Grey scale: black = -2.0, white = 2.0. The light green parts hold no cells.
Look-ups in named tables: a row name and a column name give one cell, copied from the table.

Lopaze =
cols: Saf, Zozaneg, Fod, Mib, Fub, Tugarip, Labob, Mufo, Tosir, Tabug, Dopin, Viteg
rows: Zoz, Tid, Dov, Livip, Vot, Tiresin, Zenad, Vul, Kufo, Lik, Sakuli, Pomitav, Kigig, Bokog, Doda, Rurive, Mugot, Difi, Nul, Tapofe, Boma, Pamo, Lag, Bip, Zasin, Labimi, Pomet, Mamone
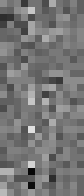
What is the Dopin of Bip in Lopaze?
-0.1
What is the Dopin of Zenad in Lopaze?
-0.1
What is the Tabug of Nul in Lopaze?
0.1
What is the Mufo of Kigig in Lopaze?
0.6
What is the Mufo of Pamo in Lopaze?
0.1
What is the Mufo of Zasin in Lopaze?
-0.6
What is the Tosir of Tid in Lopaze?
-0.1
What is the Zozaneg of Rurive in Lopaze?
-0.1
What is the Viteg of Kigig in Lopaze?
-0.4
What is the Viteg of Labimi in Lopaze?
-0.4
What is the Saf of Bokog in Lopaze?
0.2
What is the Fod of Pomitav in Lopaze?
0.0
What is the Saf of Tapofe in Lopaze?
-0.1
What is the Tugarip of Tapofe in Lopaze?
0.4
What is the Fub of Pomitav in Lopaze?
0.0
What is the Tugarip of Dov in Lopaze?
-0.3
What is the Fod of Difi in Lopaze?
0.3

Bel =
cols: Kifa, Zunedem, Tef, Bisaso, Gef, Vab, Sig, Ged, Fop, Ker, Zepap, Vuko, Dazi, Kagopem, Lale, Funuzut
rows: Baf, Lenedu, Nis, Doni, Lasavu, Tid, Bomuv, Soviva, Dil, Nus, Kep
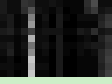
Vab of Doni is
-1.9
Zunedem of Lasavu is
-1.5
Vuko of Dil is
-1.9
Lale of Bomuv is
-1.6
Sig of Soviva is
-1.8
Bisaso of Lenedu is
-1.3
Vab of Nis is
-1.9
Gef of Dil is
1.1
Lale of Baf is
-1.8
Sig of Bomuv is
-1.7
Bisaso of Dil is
-1.9

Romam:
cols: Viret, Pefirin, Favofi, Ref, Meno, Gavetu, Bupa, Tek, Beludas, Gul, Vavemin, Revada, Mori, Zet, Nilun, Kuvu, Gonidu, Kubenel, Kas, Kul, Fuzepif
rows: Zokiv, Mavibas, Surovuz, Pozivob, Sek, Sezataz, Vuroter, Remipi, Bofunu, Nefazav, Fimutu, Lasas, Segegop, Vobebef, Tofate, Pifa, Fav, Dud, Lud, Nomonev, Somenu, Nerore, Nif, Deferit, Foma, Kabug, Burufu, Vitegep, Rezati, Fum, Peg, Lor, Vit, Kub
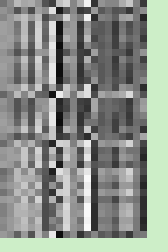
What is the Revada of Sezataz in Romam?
-1.0
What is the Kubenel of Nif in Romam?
0.4
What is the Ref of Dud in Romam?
0.6
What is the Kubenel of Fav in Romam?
-0.5
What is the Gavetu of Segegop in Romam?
1.2
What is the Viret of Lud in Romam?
0.4
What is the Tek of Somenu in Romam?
-1.4
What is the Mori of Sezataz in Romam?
0.9
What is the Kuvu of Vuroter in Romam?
-0.4
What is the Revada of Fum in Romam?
0.2
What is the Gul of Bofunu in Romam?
0.6
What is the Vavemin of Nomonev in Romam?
-0.1
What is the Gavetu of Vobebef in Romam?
-0.4
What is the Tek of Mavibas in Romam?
1.5

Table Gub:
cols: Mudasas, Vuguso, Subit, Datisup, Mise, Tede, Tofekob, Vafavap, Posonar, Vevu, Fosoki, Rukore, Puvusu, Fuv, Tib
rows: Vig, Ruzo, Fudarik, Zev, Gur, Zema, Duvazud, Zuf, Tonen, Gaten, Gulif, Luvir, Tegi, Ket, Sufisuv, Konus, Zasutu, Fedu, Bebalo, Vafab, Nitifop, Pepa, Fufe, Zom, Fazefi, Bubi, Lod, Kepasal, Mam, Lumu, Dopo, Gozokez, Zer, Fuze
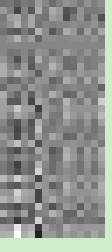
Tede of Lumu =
1.0
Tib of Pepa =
0.7
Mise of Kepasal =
0.5
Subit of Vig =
-0.4
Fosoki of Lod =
0.4
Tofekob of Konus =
0.4
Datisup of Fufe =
0.2
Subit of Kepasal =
1.3
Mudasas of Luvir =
0.0
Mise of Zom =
-0.4
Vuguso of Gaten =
0.1
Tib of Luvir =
0.8
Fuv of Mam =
0.3

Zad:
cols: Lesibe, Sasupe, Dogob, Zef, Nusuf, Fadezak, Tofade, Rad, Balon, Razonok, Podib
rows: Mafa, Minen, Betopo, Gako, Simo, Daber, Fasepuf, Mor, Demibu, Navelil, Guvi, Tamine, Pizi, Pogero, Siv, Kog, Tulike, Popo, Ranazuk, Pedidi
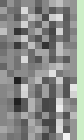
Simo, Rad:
-0.9
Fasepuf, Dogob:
-1.1
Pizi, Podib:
1.6
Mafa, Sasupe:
0.3
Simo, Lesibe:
1.0
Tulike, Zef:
0.7
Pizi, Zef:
1.4
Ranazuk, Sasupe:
0.3
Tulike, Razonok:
-0.7
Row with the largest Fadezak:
Tamine

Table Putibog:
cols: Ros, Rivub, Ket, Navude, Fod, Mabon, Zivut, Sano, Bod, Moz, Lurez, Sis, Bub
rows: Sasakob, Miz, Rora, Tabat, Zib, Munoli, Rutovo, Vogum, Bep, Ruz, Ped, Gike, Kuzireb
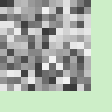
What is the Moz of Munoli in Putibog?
1.0
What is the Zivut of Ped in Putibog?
-0.3
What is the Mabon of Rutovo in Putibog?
0.7
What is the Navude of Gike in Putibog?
0.9
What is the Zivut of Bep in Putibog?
0.4
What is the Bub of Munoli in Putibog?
1.1
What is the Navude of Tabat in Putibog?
-1.0
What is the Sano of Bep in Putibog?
1.8
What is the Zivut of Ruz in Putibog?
1.8
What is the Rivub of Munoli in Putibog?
1.5
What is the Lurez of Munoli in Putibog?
0.9
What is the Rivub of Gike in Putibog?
-0.1
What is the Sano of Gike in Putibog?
-1.0
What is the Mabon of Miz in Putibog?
0.3
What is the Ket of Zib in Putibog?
1.7
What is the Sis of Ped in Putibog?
-0.1
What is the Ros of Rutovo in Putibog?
-0.3

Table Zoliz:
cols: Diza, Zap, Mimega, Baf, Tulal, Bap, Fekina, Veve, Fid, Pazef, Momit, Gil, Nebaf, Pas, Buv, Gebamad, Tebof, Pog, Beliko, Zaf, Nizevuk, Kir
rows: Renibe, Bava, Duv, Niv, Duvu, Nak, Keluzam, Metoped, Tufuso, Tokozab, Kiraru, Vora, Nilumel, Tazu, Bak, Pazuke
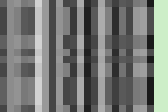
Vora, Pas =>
-0.9
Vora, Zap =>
0.2
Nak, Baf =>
-0.1
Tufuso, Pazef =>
-0.9
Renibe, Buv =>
0.6
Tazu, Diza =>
-0.5
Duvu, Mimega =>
0.0

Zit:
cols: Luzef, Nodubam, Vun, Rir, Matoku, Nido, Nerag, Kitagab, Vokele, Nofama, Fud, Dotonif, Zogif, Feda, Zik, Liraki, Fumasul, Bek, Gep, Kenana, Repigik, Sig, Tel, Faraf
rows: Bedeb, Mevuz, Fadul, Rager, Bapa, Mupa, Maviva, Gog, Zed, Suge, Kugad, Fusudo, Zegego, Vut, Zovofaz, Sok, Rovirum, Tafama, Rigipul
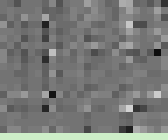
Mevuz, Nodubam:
-0.1
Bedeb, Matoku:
-0.2
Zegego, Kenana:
-0.1
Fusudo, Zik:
-0.2
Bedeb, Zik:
-0.1
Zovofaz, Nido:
-0.2
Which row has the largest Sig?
Vut

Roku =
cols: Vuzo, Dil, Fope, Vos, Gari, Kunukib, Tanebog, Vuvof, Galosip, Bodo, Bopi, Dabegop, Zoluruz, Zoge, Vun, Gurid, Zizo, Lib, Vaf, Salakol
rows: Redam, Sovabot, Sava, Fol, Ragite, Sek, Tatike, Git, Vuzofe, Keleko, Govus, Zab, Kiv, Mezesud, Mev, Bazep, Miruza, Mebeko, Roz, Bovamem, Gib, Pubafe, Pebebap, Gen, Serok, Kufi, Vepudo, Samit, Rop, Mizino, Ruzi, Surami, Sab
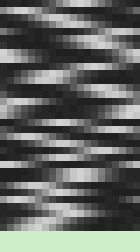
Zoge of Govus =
-1.2
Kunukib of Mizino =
0.0
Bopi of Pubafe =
-0.7
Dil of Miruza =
0.1
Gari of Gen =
-0.4
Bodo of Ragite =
-1.5
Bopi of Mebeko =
0.7
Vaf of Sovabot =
-0.9
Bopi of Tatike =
-0.7
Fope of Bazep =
-0.2
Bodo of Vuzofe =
-1.4
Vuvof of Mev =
-0.9
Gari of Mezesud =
-1.4

